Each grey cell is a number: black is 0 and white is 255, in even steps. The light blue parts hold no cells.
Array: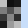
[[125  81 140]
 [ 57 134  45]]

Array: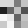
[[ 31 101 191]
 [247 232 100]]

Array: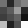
[[ 71  93 156]
 [ 61  77  98]]

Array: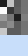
[[251  57  94]
 [154 118  31]]

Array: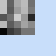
[[195  91 155]
 [ 85 113 204]]

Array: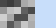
[[148 191 202]
 [208 168  77]]

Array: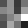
[[136 149  62]
 [ 94 132 161]]

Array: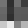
[[104  53  91]
 [100  47  90]]
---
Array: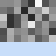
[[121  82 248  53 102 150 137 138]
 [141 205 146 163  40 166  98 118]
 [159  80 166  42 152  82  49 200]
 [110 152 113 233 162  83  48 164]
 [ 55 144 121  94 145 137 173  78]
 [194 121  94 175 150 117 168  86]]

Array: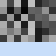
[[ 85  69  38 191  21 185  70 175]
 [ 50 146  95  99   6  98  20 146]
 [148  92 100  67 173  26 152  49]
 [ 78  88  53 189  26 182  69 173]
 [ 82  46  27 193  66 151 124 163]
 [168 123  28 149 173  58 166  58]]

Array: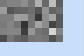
[[ 94 190 104 175 117 142 130 130 121]
 [109 100 147  85 110 101  98  86 156]
 [ 88 165 142  55 117 156 160 126 127]
 [ 90  69 140 164 118  52 115 133 121]
 [132 211 107 116 150  62 134 134 129]
 [110  81 115 120 117  93 100 117  76]]

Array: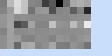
[[164 175 168 108   2  87  60 129 134 195 219 185 125]
 [ 39 131  95 138 133  82 153 150 115 193 215 156 132]
 [144 143 141 138 139 140 139 139 139 143 141 161 150]
 [235 153 187 143 148 193 132 132 163  91  72 163 148]
 [146 142 142 140 141 144 140 139 144 140 139 160 131]
 [153 146 137 145 148 130 140 142 130 132 154 160 142]
 [115 138 147 124 125 166 143 134 171 165 104 159 143]]

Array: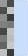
[[ 75 152]
 [197  77]
 [ 61 141]
 [121 128]
 [195  71]
 [188 123]
 [200 100]
 [ 58 192]]

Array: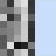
[[ 53 223 198  53 131]
 [ 59 200 161 117 118]
 [ 96 210 106  48 200]
 [ 54 198 146 133 104]
 [ 46 201 150 128 122]
 [ 46 202 168 129  89]
 [125  34  17 222  88]
 [ 60 208 180  77 130]]

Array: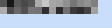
[[127 145 136 119 144 162 166 199 171  85  73  88  24  85]
 [161  68  46  58 112  43 158  48 115 118  81 104  76 172]]
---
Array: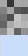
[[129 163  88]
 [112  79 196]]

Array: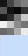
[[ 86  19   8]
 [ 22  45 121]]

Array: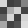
[[ 64 170 208]
 [ 97 212  61]]

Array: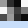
[[248 143  62]
 [ 76 155  45]]

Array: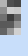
[[142 206 201]
 [112  61 105]]

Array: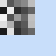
[[ 25 236  45]
 [243  84 155]]

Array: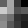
[[203 165  81]
 [132 111  49]]

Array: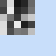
[[ 65 235  40]
 [194 114  56]]

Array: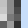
[[199 139  75]
 [218 121  94]]
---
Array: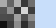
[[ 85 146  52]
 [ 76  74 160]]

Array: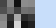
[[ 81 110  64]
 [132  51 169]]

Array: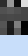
[[81 87 79]
 [71 73 71]]

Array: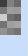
[[121 158 155]
 [205 112  98]]

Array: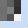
[[110 127  47]
 [112  82 244]]

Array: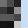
[[ 56  32 145]
 [ 89  89  69]]

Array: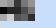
[[  8  37  39]
 [168 206  84]]
